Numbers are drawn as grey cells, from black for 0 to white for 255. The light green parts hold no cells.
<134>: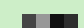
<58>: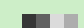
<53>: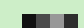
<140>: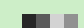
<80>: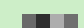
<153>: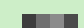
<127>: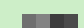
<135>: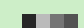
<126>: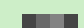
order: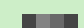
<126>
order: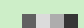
<58>
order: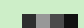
<53>
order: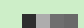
<80>
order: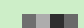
<80>
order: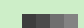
<127>
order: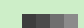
<153>

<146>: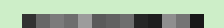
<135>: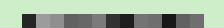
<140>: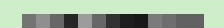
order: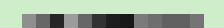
<140>
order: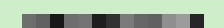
<135>
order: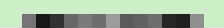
<146>
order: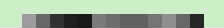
<140>
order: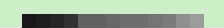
<135>
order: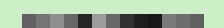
<140>

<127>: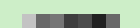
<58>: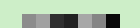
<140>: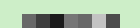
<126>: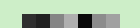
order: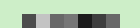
<140>
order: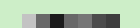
<140>
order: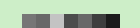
<140>
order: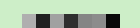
<126>

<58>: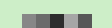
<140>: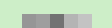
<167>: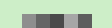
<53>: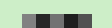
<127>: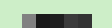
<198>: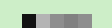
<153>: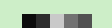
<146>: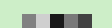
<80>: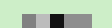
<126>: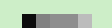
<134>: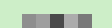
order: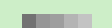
<140>
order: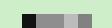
<80>
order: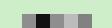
<80>
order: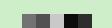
<153>

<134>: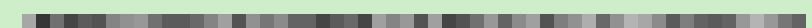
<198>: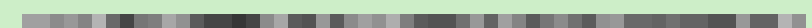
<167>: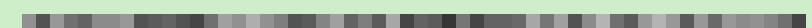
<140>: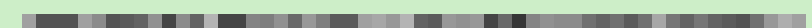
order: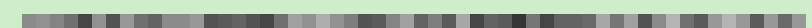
<167>
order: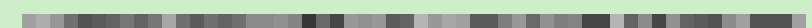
<140>
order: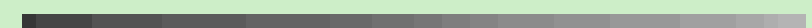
<198>
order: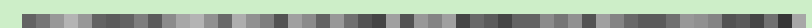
<134>
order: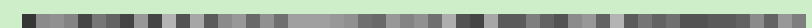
<167>

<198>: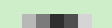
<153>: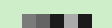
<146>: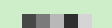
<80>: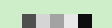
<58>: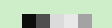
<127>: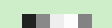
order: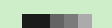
<153>
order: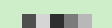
<198>
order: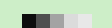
<58>

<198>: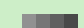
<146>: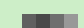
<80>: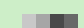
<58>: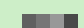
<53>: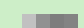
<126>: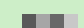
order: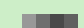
<146>
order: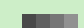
<198>
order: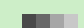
<80>
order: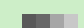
<126>
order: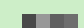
<146>
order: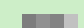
<53>
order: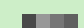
<58>

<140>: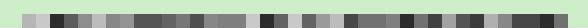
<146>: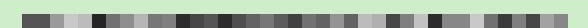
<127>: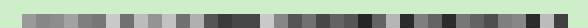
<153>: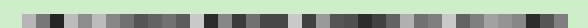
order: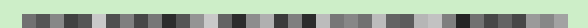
<146>
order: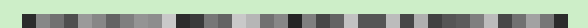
<146>
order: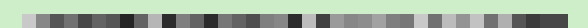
<127>
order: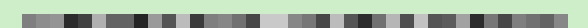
<146>

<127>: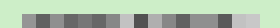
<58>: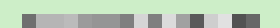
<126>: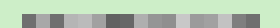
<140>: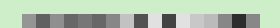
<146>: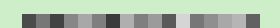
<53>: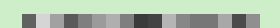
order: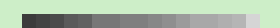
<146>
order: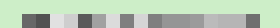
<58>

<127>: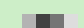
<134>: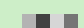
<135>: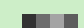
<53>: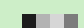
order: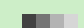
<134>
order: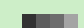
<135>
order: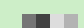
<127>
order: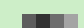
<135>
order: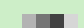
<134>

